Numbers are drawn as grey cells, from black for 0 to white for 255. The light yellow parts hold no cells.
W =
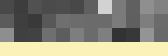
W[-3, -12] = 73
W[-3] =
[73, 61, 81, 75, 77, 72, 95, 210, 122, 96, 143, 129]
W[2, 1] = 64
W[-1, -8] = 93
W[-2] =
[91, 63, 57, 88, 111, 108, 107, 107, 123, 95, 126, 107]
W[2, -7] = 126
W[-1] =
[142, 64, 66, 111, 93, 126, 107, 127, 51, 56, 148, 105]
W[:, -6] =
[95, 107, 107]

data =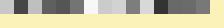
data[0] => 199
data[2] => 191
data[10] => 216
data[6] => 247
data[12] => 105

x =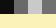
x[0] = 13
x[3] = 112
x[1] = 105

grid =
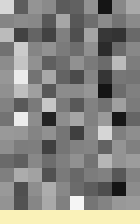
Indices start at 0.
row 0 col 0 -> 215
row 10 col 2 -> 126
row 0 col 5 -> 97
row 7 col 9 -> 123
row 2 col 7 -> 55
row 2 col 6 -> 164
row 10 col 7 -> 98
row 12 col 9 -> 131
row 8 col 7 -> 154
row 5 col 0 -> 151
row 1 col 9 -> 138
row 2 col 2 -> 100
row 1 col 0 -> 133
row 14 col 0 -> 147
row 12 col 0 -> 127
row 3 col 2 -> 133
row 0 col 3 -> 138
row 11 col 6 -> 115
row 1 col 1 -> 139
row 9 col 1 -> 151
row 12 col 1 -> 172
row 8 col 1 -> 236
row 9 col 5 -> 63
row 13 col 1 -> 79
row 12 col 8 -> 87
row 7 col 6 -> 130
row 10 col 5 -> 130
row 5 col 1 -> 235
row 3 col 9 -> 136
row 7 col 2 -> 122
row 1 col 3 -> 88
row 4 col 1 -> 196
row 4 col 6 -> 122
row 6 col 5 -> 139

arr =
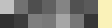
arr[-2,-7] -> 193
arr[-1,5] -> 119
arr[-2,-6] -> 113
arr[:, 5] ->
[81, 119]
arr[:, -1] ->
[90, 54]

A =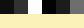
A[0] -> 14
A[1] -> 49
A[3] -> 3

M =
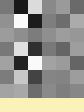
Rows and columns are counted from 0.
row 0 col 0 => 120
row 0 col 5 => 106
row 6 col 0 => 163
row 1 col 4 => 109
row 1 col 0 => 145
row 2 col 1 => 142
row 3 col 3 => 121
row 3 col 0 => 120
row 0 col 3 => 137
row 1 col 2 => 28
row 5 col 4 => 131
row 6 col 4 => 126
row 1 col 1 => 250
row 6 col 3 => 138
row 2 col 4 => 157

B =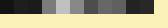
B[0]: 19
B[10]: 40
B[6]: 77

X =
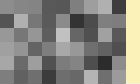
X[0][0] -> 141
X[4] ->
[167, 106, 158, 81, 124, 132, 78, 44, 140]
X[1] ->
[84, 176, 119, 90, 139, 51, 76, 127, 125]
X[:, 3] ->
[89, 90, 94, 126, 81, 60]
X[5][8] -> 155
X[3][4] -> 168
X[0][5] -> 127
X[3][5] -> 152
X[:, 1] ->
[134, 176, 119, 148, 106, 97]
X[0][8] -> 61
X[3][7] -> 98
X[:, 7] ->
[176, 127, 161, 98, 44, 111]
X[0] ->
[141, 134, 132, 89, 87, 127, 158, 176, 61]
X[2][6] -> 80

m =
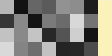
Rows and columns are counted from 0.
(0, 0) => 183
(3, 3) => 194
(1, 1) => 137
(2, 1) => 137
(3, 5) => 39
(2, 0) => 194
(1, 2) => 20

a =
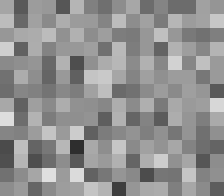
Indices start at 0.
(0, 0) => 165
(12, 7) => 119
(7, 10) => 175
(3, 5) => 152
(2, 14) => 113
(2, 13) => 121
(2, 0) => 151
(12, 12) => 116
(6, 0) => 109
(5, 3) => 101
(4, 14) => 192
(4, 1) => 143
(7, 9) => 139
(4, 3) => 104
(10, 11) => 147
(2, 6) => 141
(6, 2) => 129
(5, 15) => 154
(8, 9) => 101
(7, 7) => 135
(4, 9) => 139
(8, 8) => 178
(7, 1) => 97
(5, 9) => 132
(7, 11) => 122
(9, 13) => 148
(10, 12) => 167
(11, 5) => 88
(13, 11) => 172
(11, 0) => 79
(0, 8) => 141
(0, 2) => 156
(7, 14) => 158
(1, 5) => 155
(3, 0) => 207
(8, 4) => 143
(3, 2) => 173
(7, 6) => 143
